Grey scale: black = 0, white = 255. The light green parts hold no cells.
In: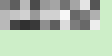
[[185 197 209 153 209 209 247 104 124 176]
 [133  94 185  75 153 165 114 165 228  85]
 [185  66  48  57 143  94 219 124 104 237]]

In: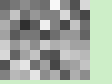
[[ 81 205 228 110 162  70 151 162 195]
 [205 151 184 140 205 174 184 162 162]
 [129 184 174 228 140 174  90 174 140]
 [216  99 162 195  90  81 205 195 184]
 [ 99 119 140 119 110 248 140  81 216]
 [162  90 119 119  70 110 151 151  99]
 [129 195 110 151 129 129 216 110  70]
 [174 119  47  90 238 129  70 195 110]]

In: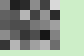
[[ 97  88 181  65 149  42]
 [ 53 181 109 160 181 109]
 [ 88  77  77 119 130 160]
 [140  97  53  77  22 130]
 [130  31  42 140  65 217]]

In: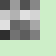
[[200 178 224 212]
 [224 102 114 167]
 [ 46 114  93 126]
 [ 70 155  81 135]]

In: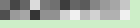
[[ 79 154 166  52 145 145 210 240 187 210 177 177 240]
 [121  70 101 219 121 112  61 101  91 133 154 166 198]]

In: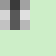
[[213  88 224]
 [194  88 183]
 [151  58 162]]

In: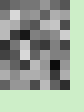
[[ 66  85 216  97 162 128 128]
 [ 45 118 197  75  57 128  66]
 [174 140 174 174 162  57 174]
 [ 97 150 150  75 186  97  45]
 [128 216 140 150  97 174 162]
 [ 85 108 118 118 150 108  85]
 [186 174 108  85 186 197  75]
 [140  97  57 186 150  12 150]
 [186  57  23 128 118 140 206]]

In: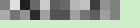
[[169 116 147  42 159  82  82 159 116  94 159 128]
 [128 224  31 105 203  94 105 181 193  61 147 128]]

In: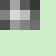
[[130 215 188 100]
 [ 77 153 130 110]
 [ 77 165  89  55]]
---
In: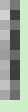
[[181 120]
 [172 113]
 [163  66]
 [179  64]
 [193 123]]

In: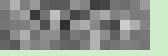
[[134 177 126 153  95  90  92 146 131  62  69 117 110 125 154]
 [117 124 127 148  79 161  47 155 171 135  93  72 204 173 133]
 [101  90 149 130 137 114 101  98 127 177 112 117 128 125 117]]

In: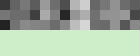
[[ 57  99 120  92 154 110  78 181 206 103 119 146 108  94]
 [ 34 115 138 132 130 108 135 189 214 109 106 147  87 137]]

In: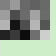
[[128 154 104  97 105]
 [179  20  78 181  85]]

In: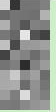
[[211  52 116 117 128]
 [176 115  86 129 126]
 [192  73 153 154 161]
 [116 127  44 131 155]
 [169 172 108 145 117]
 [123 120 137 148 155]]

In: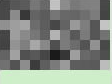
[[ 71  87  91 119 105 193 140 121 127 129  72]
 [144 158 165 108  93  71  99 153 126  86 196]
 [ 67 147 127 167 136  79 123 108  84 145  73]
 [113  83 141  60  94 122 154  93  92  90 188]]
